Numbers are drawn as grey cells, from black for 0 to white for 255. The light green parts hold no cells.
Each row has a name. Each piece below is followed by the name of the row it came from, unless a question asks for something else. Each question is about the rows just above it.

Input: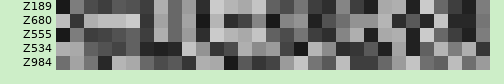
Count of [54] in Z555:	0
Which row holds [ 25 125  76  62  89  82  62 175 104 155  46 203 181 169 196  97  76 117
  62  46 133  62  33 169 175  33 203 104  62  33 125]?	Z189
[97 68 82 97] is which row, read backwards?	Z534
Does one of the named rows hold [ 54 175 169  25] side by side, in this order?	yes
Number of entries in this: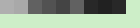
9
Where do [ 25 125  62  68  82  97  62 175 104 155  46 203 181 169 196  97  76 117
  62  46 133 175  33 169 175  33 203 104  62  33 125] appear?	Z555
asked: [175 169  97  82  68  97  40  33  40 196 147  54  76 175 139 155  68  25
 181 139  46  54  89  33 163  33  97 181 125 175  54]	Z534

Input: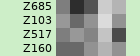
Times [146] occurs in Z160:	2
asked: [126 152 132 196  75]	Z517
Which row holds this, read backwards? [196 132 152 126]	Z517

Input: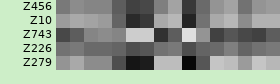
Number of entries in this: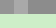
4
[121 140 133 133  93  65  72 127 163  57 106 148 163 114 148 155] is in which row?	Z456
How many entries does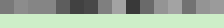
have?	16
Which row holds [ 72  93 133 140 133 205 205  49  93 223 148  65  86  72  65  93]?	Z743

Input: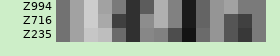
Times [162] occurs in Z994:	3
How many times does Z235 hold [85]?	1
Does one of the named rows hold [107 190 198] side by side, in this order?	no

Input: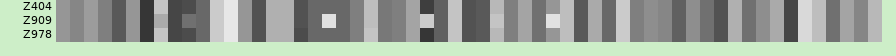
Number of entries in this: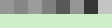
8
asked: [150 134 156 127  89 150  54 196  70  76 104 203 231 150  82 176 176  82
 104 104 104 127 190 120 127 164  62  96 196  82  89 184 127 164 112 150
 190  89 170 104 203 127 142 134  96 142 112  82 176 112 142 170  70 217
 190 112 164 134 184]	Z404
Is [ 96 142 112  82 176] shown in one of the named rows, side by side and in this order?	yes
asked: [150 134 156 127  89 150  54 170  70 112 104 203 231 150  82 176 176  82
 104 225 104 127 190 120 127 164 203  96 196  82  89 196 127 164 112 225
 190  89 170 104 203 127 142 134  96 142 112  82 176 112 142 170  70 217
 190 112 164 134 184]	Z909

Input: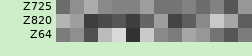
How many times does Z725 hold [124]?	0
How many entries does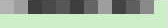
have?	11
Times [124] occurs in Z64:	3
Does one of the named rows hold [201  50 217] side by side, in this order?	no
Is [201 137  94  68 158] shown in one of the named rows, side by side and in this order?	no

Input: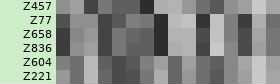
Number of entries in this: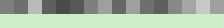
16
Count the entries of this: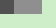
3
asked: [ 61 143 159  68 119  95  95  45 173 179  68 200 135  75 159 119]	Z836

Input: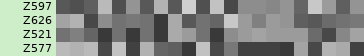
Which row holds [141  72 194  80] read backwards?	Z597
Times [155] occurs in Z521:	5
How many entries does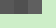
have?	3
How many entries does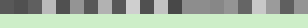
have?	22
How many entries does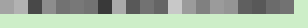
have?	21
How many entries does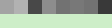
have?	8

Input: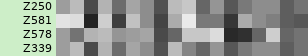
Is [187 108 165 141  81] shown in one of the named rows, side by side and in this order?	no
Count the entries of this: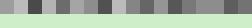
18

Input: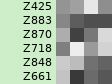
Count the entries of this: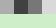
4
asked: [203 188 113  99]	Z848
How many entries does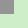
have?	1
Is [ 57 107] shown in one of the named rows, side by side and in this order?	yes
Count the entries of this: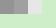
3

